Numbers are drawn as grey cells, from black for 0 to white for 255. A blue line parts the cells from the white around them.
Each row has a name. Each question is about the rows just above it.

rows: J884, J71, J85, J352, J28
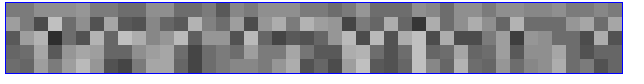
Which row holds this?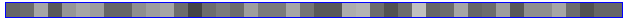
J352
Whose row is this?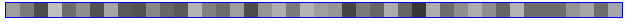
J71
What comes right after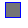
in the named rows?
[89]
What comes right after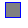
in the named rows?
[109]
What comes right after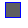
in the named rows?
[150]

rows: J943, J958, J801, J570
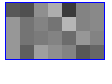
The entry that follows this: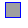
[143]
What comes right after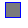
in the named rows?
[131]

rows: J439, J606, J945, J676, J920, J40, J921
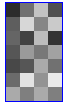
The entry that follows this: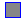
[202]
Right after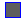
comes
[215]
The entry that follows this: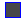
[86]
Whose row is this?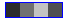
J439

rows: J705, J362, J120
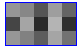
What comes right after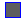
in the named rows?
[165]
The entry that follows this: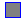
[93]
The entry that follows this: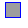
[101]

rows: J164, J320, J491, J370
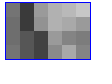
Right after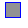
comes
[177]
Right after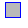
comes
[199]
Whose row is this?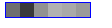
J320
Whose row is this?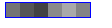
J370

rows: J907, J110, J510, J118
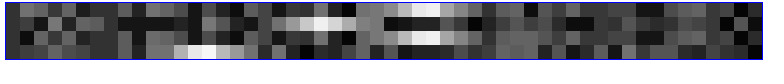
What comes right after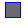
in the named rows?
[99]
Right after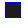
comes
[50]

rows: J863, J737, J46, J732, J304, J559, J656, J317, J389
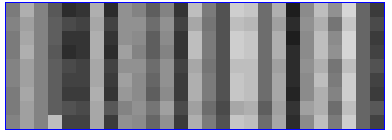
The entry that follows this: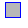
[109]
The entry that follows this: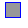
[139]

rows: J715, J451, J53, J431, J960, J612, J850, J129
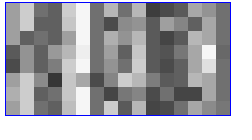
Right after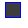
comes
[75]
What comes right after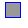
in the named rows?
[183]
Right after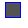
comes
[119]
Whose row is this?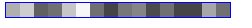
J850
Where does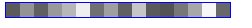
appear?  J431
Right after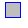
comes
[246]

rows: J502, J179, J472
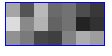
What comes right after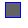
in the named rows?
[114]
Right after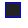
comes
[49]
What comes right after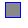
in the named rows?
[179]
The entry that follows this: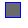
[114]
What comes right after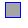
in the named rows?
[84]
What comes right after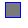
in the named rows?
[70]
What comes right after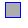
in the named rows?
[157]

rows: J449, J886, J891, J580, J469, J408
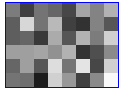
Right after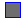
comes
[28]
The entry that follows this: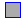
[86]
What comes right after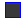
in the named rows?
[171]
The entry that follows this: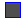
[138]
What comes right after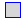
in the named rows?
[116]
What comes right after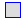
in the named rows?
[116]

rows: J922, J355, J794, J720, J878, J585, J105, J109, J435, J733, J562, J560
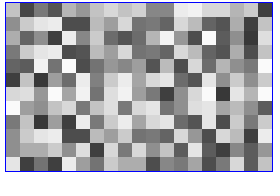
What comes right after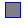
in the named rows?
[203]
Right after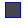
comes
[121]
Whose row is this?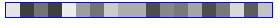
J560
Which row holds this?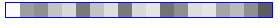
J109
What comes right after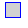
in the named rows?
[135]

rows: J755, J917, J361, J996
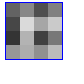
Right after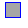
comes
[202]
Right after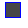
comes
[218]
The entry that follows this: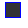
[179]
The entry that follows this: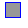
[173]
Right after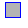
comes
[64]

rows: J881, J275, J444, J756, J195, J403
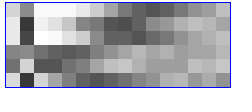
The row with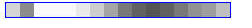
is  J881
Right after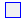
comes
[225]
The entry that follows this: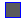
[97]
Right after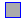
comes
[146]
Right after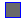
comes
[120]

